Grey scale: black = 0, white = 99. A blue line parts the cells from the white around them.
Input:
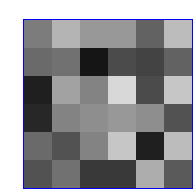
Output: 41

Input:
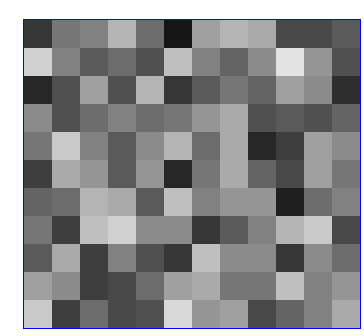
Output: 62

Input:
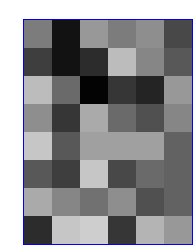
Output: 66

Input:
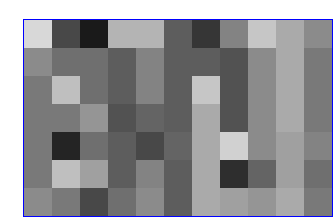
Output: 47

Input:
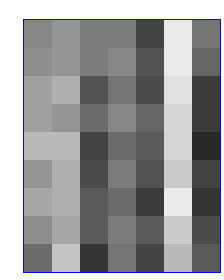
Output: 55

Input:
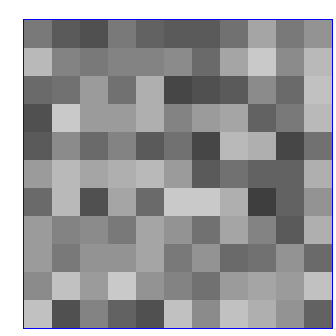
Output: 54

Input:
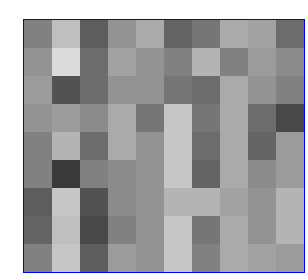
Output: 39
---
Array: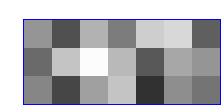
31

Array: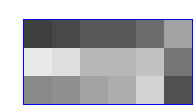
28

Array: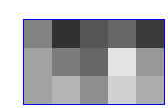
19

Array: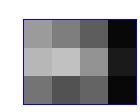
49

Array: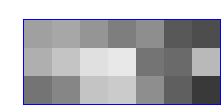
65

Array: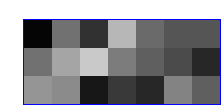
44

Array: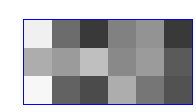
42
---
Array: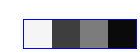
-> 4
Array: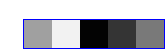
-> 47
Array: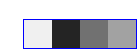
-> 63
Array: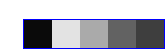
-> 24
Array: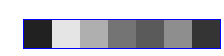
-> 20
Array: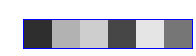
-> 46
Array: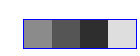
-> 86
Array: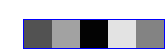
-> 51
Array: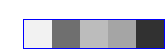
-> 19
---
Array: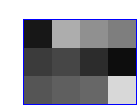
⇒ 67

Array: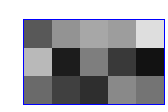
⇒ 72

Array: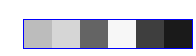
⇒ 83

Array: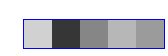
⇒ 71

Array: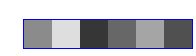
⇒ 64

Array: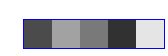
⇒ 63
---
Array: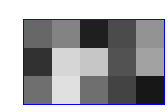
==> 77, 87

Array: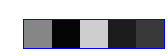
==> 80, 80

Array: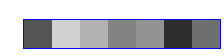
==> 51, 81

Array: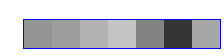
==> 76, 76

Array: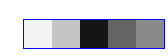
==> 8, 94

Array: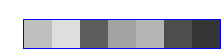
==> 63, 86

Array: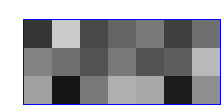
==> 47, 79
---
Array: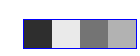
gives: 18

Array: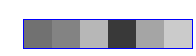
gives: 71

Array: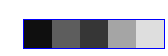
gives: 36

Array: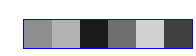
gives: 10

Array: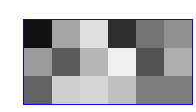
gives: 83

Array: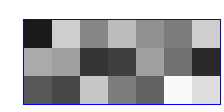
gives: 48

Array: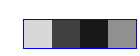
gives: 84

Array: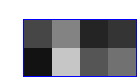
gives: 7

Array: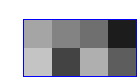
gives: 76
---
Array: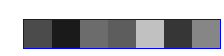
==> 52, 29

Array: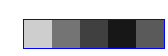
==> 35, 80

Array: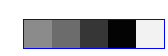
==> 94, 54

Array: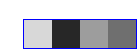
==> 43, 84

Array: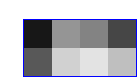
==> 27, 34

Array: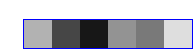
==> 86, 69

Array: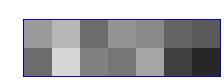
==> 35, 42
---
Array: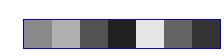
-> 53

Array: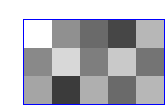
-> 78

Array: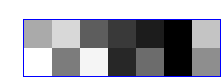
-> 84

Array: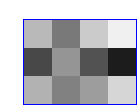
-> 79

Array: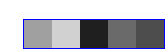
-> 41

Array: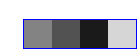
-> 32

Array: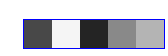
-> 53
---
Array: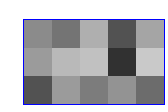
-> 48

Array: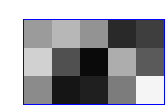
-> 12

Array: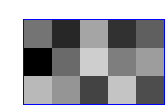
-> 26

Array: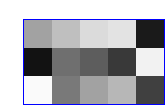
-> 63

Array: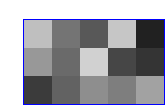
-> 55

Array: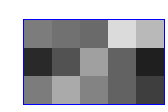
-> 51

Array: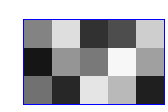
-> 89
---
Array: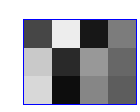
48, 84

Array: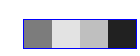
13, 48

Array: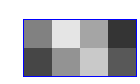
20, 27

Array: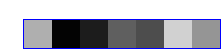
58, 68

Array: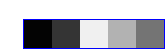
45, 1

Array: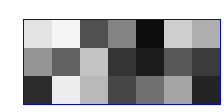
68, 17

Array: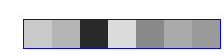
60, 78

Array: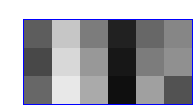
52, 40
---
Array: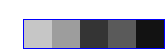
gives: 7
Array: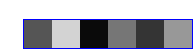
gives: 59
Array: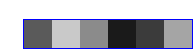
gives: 64
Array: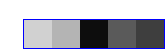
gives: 24
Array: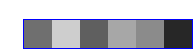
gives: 15
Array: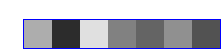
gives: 32
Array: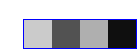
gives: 6
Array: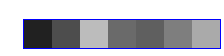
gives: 66
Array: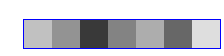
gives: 86
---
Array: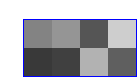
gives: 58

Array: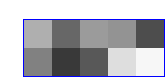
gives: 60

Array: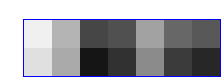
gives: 63

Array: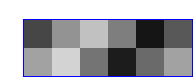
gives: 49

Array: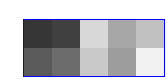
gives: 84

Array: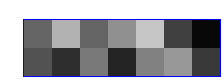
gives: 77
